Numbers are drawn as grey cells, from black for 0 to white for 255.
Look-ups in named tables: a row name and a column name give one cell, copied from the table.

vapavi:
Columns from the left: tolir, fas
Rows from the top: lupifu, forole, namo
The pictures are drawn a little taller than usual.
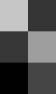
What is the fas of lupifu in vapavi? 53
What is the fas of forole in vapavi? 158
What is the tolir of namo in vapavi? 1
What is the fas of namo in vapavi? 69
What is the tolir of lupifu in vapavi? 198
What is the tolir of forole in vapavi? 55
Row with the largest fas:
forole

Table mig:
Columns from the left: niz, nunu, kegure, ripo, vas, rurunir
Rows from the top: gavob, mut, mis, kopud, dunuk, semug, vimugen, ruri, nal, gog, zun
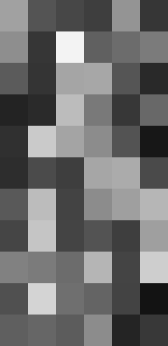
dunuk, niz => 48
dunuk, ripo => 140
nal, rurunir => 206
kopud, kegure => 188
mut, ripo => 96
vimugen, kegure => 67
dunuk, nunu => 202
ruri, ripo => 83
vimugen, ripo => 140
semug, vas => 171
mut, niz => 142
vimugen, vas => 159
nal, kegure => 108
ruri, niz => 69
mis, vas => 85
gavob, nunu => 84
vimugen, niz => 89
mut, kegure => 243
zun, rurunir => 56
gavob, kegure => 71

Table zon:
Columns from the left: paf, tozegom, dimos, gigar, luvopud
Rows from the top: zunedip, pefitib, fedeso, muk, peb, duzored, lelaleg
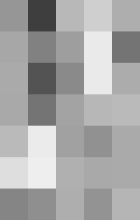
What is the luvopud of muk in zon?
186
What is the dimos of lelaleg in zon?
174
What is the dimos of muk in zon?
163
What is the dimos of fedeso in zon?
138
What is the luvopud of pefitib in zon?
116
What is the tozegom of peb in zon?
235
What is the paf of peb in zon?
186
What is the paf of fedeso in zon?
170
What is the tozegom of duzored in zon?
238
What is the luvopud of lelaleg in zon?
181
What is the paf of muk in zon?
169
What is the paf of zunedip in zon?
150
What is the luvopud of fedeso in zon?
172
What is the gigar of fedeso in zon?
234
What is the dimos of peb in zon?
161
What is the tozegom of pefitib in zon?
129
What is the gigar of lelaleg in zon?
147
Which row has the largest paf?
duzored

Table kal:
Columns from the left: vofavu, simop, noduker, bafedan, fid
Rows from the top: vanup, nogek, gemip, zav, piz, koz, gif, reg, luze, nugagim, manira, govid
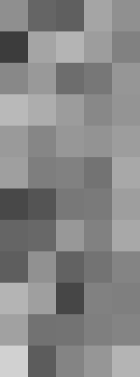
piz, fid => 157
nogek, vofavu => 60
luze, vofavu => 94
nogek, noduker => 180
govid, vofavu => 209
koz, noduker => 129
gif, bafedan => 122
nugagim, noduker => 70
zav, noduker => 156
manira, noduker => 115
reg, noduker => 152
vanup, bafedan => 165
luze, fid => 132
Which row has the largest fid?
govid

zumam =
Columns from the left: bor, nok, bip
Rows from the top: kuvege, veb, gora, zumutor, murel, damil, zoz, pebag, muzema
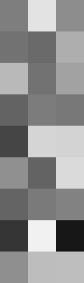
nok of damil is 99
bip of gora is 162
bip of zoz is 130
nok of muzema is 189
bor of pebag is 53
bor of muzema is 143
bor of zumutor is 99

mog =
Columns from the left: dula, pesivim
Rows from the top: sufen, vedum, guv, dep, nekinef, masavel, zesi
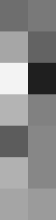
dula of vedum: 166
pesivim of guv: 31
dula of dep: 180
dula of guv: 243
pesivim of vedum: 99
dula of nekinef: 92
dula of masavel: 177
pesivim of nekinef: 135
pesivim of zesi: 155
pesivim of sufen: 121
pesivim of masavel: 135
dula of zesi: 165
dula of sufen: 110
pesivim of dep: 129

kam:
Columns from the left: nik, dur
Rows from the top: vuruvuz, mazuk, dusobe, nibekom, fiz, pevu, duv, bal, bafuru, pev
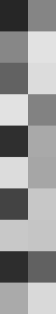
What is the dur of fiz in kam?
169
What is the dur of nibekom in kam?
130
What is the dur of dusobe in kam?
220
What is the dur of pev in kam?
217
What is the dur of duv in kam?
199
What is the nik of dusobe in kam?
98
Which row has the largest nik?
nibekom

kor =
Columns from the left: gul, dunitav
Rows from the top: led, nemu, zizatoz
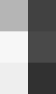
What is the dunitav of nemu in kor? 73
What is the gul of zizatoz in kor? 238
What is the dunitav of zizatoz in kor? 49
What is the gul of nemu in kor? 247
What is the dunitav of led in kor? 65
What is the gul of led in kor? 181

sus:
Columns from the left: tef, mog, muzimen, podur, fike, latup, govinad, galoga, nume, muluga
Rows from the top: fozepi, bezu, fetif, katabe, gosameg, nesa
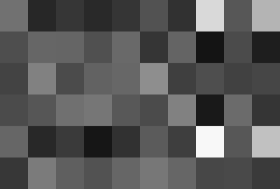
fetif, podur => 98
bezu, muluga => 30
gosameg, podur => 22
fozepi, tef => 113
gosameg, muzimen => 58
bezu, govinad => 100
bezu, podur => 80
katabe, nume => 107
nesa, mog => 123
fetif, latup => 142
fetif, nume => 65
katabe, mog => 86

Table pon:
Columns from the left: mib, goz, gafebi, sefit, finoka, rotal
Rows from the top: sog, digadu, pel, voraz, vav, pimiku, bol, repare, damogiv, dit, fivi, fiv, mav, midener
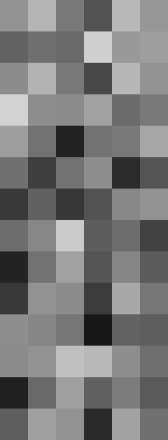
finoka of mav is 124
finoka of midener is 162
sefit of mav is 96
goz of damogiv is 114
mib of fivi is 142
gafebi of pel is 121
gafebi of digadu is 105
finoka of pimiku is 44
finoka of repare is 109

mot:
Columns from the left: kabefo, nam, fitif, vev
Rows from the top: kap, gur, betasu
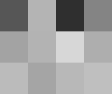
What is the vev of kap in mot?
132
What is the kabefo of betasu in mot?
187
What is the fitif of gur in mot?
215
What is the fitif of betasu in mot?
184
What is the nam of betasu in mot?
165
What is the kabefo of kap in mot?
86
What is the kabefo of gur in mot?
163

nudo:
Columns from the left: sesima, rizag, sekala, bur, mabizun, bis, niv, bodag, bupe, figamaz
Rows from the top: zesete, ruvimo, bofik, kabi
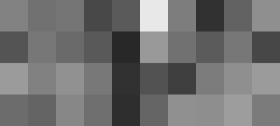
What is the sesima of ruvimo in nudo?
84
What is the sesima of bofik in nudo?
155
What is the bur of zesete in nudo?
72
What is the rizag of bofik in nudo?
129
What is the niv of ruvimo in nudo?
113
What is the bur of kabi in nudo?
111
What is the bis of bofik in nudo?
82
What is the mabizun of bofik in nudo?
49
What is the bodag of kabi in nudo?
142
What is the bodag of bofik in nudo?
124
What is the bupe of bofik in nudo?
143
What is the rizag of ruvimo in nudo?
119
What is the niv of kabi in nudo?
144
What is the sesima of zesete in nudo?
130
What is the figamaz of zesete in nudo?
143
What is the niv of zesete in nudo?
125
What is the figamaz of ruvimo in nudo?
71
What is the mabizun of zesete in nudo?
90
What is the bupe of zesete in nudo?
98
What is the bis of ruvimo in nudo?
153
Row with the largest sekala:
bofik

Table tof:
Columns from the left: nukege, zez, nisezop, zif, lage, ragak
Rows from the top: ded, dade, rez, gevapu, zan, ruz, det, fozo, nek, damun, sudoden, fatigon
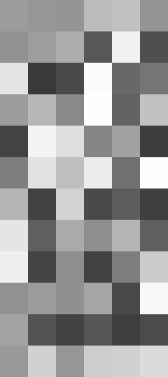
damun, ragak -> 247
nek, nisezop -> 143
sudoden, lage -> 62
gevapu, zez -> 183
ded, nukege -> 156
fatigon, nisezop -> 150
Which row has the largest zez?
zan

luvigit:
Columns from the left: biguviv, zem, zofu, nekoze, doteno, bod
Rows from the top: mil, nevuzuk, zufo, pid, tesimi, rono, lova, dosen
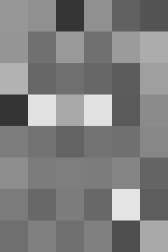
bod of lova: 93
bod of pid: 139
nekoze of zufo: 103
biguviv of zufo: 178
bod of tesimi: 135
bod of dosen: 169
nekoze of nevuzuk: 112
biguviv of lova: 123
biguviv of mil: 151
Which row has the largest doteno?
lova

